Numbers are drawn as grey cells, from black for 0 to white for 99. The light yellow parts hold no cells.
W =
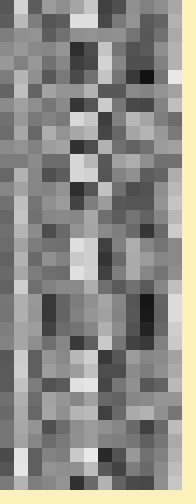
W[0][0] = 34
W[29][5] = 70
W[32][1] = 88
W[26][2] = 37
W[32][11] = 50
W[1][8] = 47
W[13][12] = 72
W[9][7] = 27
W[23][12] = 80
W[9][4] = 57
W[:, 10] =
[50, 35, 34, 35, 31, 7, 51, 27, 64, 70, 44, 55, 36, 32, 33, 38, 21, 52, 60, 52, 35, 9, 10, 14, 22, 52, 49, 34, 53, 69, 25, 37, 44, 41, 28]
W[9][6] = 70
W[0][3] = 60
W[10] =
[54, 57, 50, 61, 63, 19, 30, 69, 43, 38, 44, 60, 62]
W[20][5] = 53
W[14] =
[44, 74, 45, 56, 60, 26, 49, 60, 34, 33, 33, 57, 76]
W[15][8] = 36
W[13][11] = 55
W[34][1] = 70
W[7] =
[54, 62, 55, 46, 53, 21, 33, 79, 46, 28, 27, 51, 74]
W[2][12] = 66
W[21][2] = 59
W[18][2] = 41
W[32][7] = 16
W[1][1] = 72
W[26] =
[35, 80, 37, 61, 56, 61, 74, 30, 30, 54, 49, 56, 66]
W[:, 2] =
[36, 49, 57, 53, 59, 56, 39, 55, 47, 40, 50, 54, 52, 52, 45, 44, 54, 48, 41, 48, 43, 59, 58, 61, 55, 37, 37, 48, 42, 40, 57, 52, 37, 37, 49]
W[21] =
[46, 68, 59, 22, 39, 48, 56, 64, 52, 33, 9, 39, 85]
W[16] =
[43, 70, 54, 30, 41, 57, 64, 53, 49, 41, 21, 41, 79]
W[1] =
[36, 72, 49, 33, 36, 86, 86, 28, 47, 57, 35, 39, 69]
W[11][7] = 34
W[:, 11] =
[55, 39, 44, 55, 50, 45, 57, 51, 49, 59, 60, 44, 39, 55, 57, 52, 41, 45, 52, 45, 52, 39, 38, 40, 50, 54, 56, 38, 58, 56, 41, 46, 50, 54, 55]
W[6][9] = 53
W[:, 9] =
[56, 57, 45, 32, 31, 22, 53, 28, 71, 64, 38, 67, 56, 30, 33, 45, 41, 67, 66, 66, 44, 33, 34, 32, 26, 60, 54, 56, 52, 66, 41, 46, 59, 48, 29]
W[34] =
[47, 70, 49, 52, 57, 19, 41, 69, 38, 29, 28, 55, 77]

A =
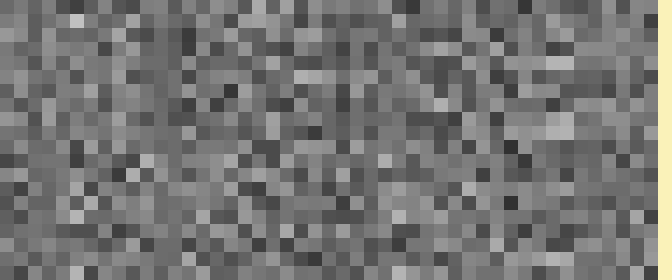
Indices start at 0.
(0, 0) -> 41
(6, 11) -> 39
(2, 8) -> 64
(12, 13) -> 33
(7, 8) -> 49
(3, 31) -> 63
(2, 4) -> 40
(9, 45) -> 36
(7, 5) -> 42
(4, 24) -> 33
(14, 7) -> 33
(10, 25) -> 61
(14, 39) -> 47
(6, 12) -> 44
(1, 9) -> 63
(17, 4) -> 45
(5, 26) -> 58
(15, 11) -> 41
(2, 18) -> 37
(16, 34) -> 29
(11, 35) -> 50
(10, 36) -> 19
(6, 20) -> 49
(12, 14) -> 45
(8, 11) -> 42
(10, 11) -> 40
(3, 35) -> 62
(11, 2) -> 44
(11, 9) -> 28
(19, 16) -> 38
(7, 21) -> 55
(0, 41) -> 31
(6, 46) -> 49
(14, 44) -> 43
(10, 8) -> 59
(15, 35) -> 51
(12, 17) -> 52
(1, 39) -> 60
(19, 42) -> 42

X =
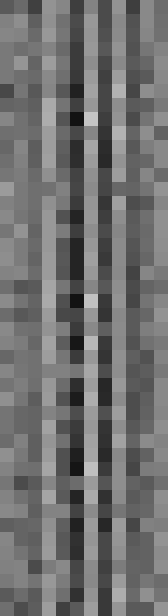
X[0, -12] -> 35
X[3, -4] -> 57
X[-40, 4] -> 46
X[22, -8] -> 28
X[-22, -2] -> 40
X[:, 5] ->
[24, 29, 27, 23, 23, 22, 13, 25, 7, 28, 17, 18, 26, 27, 23, 14, 24, 14, 14, 14, 26, 7, 27, 23, 9, 23, 46, 18, 11, 30, 23, 20, 12, 8, 42, 14, 26, 13, 19, 18, 27, 29, 19, 35]
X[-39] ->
[47, 43, 41, 53, 43, 22, 60, 25, 61, 31, 35, 53]
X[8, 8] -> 57
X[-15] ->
[45, 40, 39, 51, 46, 30, 60, 31, 61, 30, 38, 52]
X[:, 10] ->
[53, 53, 52, 46, 40, 35, 55, 37, 45, 55, 49, 40, 52, 45, 34, 43, 41, 42, 40, 52, 39, 45, 40, 49, 44, 32, 36, 33, 37, 38, 40, 54, 38, 48, 35, 39, 40, 50, 38, 38, 38, 46, 56, 35]
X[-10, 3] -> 52
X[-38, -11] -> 46
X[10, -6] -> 64
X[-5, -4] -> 56
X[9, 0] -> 43
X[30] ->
[45, 40, 39, 63, 32, 23, 59, 20, 55, 34, 40, 55]
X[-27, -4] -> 54
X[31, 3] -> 58
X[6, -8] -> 34
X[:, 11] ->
[42, 43, 44, 51, 54, 53, 51, 47, 56, 38, 53, 53, 41, 57, 52, 56, 56, 55, 54, 47, 42, 52, 57, 52, 47, 51, 47, 53, 53, 52, 55, 51, 53, 49, 43, 55, 53, 49, 57, 54, 55, 42, 45, 58]
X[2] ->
[52, 51, 41, 59, 46, 27, 58, 31, 54, 33, 52, 44]
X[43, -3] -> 35
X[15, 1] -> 46
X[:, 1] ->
[41, 55, 51, 43, 58, 43, 46, 40, 44, 44, 52, 50, 48, 47, 47, 46, 57, 48, 48, 52, 33, 45, 34, 44, 48, 45, 46, 49, 46, 40, 40, 50, 47, 44, 29, 44, 51, 39, 39, 45, 51, 51, 42, 30]
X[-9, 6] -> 66
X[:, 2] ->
[25, 37, 41, 46, 39, 41, 34, 37, 39, 42, 36, 37, 41, 43, 43, 42, 39, 41, 39, 42, 35, 39, 37, 43, 40, 44, 44, 43, 36, 39, 39, 37, 37, 43, 35, 39, 37, 40, 37, 39, 29, 45, 35, 36]
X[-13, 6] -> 63
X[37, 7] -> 15
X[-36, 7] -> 24
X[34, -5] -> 33

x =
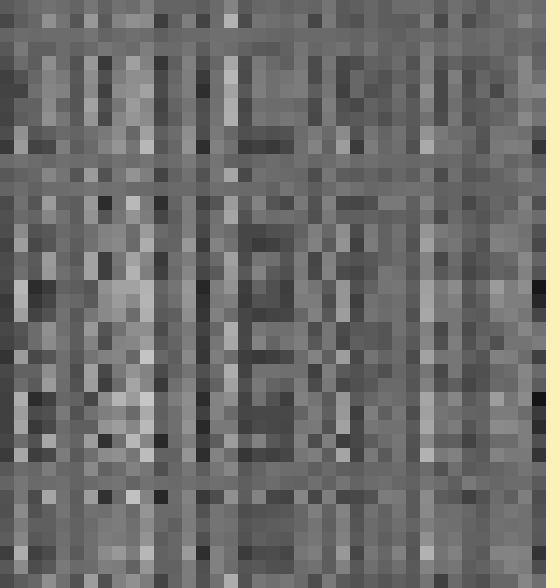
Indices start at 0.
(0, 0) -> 35
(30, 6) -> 37
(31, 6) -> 61
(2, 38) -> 40
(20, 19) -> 31
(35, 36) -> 37
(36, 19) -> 33
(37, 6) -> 42
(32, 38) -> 20
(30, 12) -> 43
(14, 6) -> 59
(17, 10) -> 67
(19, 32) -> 40
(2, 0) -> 39
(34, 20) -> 39
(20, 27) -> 45
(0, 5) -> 39
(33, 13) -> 46
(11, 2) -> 42
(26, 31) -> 28
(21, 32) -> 50
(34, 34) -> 42
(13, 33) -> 37
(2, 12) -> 40
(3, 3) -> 37
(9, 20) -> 32
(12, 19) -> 42
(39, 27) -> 40
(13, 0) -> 39
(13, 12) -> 41
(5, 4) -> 47
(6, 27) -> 33
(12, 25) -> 35
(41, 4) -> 43
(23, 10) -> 55
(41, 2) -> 40
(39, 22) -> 49
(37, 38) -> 35
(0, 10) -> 49
